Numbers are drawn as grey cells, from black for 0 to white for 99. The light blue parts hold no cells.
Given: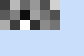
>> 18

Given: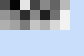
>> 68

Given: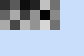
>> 57

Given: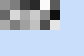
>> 75

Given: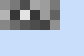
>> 30

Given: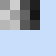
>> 75
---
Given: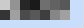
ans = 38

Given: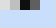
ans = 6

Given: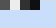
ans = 19

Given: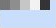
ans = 94

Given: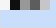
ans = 36

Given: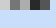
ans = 16

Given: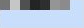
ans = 58
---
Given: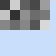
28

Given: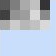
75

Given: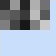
68

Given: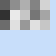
51

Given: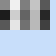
76

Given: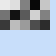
3
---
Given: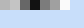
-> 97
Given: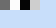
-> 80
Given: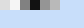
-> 72
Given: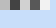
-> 94
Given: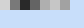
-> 63
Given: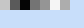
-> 67
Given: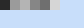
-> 83
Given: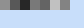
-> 51
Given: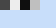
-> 74
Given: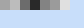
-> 87
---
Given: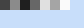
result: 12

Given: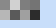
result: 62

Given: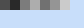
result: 48

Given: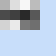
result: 47

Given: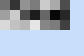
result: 71

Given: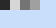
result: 45

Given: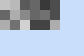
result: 81

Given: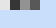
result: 57

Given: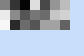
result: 42
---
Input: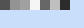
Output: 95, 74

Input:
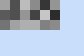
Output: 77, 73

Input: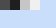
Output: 93, 77

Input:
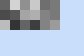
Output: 82, 78

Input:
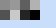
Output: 78, 69

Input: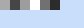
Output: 99, 66

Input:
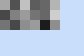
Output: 80, 75
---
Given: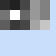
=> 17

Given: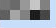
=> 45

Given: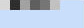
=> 84

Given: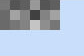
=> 46

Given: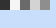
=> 19

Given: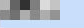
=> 71
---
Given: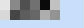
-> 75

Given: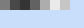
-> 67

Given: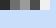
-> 43

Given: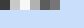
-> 69

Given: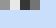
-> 45

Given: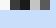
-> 35

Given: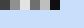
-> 56
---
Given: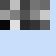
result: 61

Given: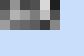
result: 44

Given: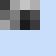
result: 40

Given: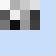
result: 33

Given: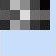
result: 34

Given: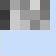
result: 21

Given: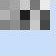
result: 69

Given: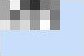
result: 65

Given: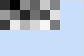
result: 60
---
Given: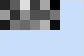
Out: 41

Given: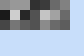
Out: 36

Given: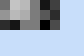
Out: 48

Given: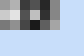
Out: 27

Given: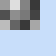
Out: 22

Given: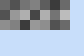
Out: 23

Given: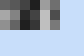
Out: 12
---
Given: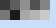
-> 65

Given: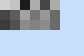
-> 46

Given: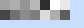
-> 85

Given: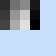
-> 58

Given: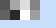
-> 16

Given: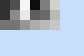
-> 36

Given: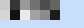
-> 63
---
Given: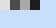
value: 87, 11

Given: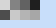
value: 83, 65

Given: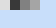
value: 86, 64

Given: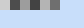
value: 80, 43

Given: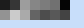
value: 11, 26

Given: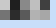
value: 78, 65

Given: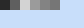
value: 16, 46

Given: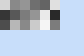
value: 83, 48

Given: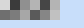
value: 84, 75
